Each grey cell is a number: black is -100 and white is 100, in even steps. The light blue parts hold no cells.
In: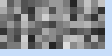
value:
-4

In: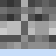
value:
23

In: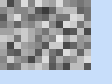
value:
-8

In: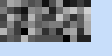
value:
-38

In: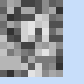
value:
-4

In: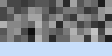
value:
-32

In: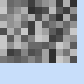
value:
-28
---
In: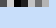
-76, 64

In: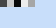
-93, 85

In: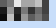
-5, 83

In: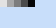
-2, 77

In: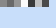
96, 96

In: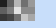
77, 77

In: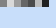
-20, 70
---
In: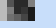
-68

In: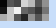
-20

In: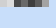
-18

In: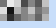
4

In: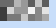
19

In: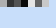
-92
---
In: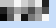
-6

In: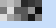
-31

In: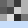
75

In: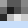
48

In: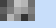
9

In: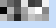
53
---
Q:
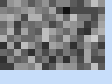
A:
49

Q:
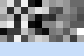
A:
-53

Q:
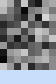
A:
-35

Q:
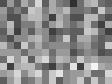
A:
-2

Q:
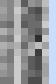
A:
-40

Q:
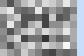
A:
-21
